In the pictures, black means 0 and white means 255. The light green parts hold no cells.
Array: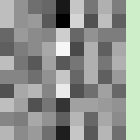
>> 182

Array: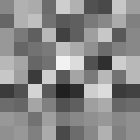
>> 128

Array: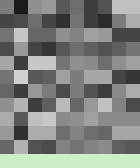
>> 95

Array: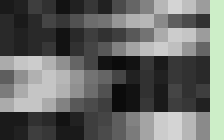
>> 183

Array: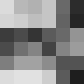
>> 91
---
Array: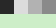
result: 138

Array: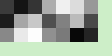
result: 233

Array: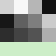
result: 203

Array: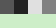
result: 86

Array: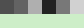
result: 120

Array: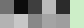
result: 179
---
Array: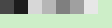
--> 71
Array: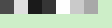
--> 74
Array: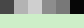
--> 71
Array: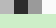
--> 185
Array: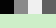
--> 3
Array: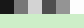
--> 23
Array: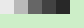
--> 234
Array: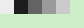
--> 237
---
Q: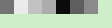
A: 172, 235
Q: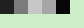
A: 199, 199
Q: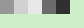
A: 232, 232
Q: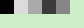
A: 170, 219
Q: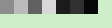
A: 216, 216
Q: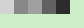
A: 160, 211
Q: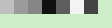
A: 16, 243
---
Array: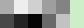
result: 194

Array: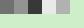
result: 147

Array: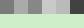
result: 170

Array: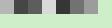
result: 156

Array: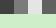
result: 97

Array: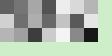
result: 229

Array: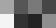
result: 143

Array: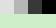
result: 56
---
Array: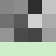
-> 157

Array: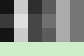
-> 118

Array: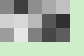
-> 93

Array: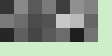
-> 115

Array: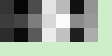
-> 172

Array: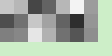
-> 142

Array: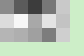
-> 207

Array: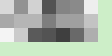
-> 174
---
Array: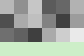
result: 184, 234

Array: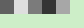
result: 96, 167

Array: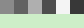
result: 138, 56

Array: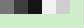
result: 118, 206

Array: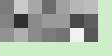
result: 123, 87

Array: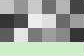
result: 195, 51
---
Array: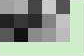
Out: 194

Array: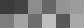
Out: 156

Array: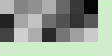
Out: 88

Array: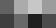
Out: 156

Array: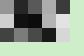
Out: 227

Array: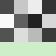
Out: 215
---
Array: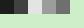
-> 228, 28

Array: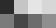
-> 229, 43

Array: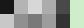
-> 215, 23

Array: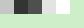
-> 255, 52

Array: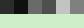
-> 195, 16

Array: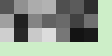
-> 220, 19

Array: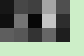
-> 196, 7
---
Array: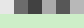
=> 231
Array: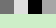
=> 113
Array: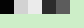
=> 3
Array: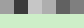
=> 159
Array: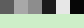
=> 93
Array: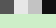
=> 85
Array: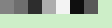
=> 130
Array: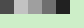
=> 75
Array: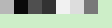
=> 183
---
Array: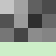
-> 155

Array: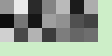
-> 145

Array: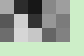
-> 50

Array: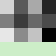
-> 59

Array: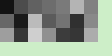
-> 115

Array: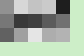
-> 63

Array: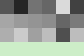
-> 141

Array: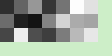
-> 212

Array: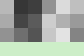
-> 205
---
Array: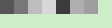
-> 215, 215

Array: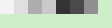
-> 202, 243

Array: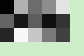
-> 93, 248

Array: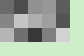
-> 174, 210

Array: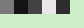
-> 67, 232

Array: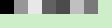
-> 97, 232

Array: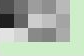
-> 205, 226
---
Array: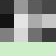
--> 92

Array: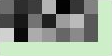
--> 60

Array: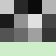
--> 10

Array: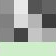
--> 84

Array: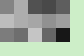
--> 81

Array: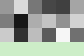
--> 119

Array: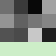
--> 8
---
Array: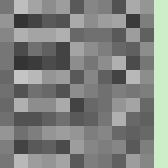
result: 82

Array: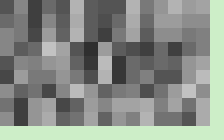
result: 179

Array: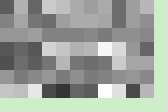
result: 109

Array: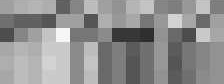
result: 152

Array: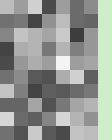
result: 157

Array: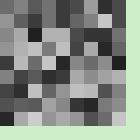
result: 156

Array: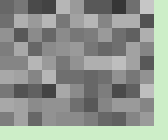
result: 54

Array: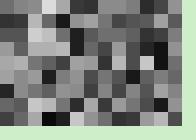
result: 44
